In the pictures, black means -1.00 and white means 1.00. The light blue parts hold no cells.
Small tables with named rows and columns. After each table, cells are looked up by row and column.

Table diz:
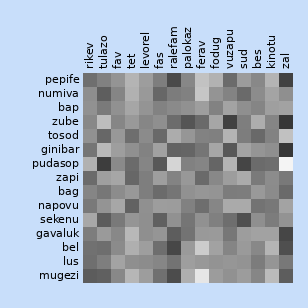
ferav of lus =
0.19
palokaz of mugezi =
0.37
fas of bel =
-0.14
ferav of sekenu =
0.14
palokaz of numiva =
0.01
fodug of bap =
0.02
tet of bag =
0.19

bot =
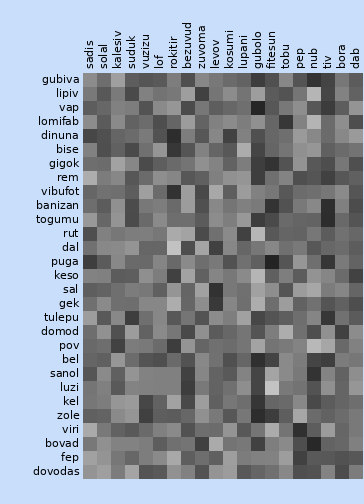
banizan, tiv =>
-0.64
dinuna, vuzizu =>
-0.04
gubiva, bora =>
-0.07
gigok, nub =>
-0.31
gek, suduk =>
-0.14
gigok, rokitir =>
-0.17
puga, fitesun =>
-0.72
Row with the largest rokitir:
dal

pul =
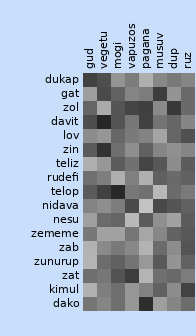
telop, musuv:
0.44
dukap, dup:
-0.05
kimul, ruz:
-0.48
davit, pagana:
-0.49
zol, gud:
-0.21
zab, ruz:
-0.34

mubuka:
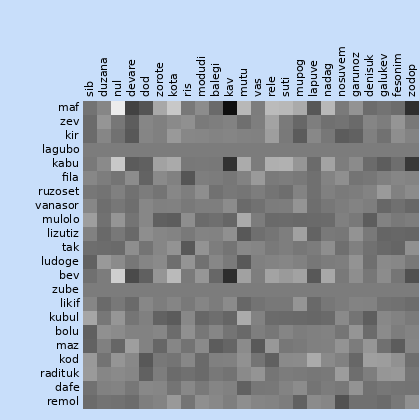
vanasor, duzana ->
-0.14
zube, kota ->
-0.03
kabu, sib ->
-0.05
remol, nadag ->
0.05
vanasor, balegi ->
-0.01
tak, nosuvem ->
-0.13
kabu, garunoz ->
0.09
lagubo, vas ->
-0.03
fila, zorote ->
0.08

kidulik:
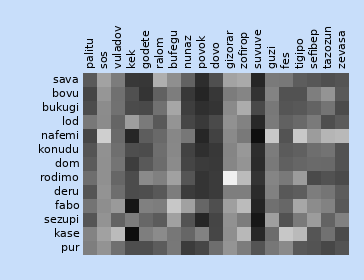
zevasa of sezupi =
0.01
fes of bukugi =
-0.33
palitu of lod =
-0.06
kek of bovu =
-0.37
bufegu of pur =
-0.06
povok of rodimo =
-0.59
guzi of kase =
-0.15
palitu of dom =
-0.29
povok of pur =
-0.45
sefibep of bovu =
-0.01
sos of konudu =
0.14
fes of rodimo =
-0.05
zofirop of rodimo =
0.47
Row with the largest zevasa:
nafemi

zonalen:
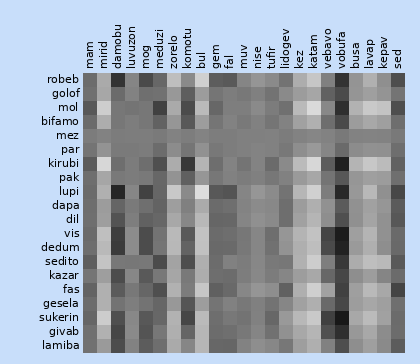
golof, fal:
-0.02
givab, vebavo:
-0.37
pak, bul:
0.18
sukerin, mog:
-0.31
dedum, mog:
-0.40
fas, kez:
0.37
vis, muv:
-0.07
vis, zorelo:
0.45
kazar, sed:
-0.16
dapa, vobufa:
-0.29
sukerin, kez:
0.44
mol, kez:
0.46
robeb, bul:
0.63
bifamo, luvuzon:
-0.02
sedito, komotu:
-0.39
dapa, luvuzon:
-0.04
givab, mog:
-0.34
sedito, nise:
0.06
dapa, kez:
0.22
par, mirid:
0.15

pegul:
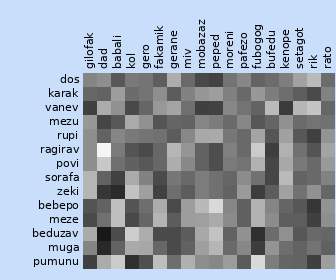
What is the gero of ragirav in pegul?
-0.42
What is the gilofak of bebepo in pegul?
-0.34
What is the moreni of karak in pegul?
0.00
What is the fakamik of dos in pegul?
-0.26
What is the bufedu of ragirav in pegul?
-0.51
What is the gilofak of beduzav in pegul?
0.34
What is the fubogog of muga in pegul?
-0.52
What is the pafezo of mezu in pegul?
0.06
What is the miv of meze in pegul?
0.23
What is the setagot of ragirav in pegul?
-0.11
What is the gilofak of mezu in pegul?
0.19
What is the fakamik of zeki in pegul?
-0.49
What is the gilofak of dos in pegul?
0.04
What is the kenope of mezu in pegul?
0.13
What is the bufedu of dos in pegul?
-0.15
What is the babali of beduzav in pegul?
-0.40
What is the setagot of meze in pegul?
-0.27
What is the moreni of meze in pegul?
0.09
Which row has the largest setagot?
vanev

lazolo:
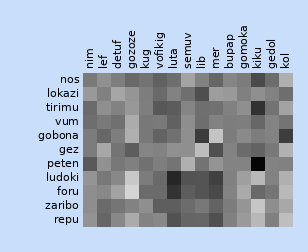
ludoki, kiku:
0.44
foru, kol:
0.45
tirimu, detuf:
0.02
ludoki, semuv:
-0.35
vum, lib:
-0.14
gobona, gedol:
0.02
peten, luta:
-0.09
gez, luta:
0.13
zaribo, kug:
0.12
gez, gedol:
-0.06
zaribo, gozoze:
0.02
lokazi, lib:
-0.38
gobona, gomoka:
0.08
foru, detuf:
0.27
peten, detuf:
-0.06
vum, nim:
-0.14
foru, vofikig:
-0.16
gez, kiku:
-0.22

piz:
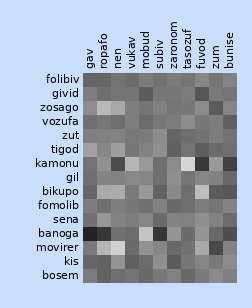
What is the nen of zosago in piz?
0.31
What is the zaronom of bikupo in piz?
0.08
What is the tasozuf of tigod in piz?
-0.10
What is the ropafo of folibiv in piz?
-0.20
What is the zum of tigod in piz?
-0.16
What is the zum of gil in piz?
0.01
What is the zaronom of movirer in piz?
-0.18
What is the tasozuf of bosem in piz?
-0.18
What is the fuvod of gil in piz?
0.05
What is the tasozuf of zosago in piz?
-0.06
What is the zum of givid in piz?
-0.04

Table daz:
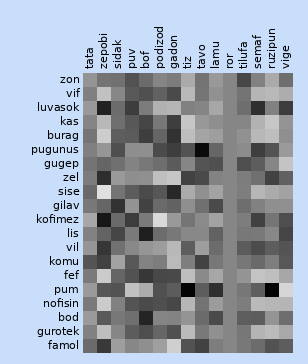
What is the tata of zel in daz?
-0.03
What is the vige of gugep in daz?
0.54
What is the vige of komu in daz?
-0.32
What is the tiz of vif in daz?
0.45
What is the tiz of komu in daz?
-0.01
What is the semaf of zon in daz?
0.01
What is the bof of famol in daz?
0.12
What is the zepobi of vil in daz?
-0.58
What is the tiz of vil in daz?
-0.27
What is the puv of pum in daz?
0.51
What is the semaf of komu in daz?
-0.17
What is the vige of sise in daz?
0.27
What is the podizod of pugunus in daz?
-0.41
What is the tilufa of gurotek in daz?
-0.07
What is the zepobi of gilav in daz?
-0.20
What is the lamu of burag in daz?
0.24
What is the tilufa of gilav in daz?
-0.14
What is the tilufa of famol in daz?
-0.06
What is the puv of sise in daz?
-0.28
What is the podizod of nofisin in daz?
-0.38

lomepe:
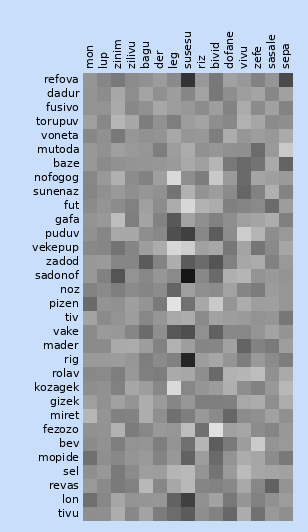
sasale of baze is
0.33
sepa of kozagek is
0.44
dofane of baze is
-0.06
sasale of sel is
0.29
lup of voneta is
0.13
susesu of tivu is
-0.29
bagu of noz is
0.04
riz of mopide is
0.23
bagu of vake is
-0.16
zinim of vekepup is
-0.10
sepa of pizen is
0.18
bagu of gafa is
0.28
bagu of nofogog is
0.02
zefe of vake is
0.17
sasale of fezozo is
0.04
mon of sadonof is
0.19
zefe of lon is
0.01
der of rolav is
-0.02
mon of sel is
0.12

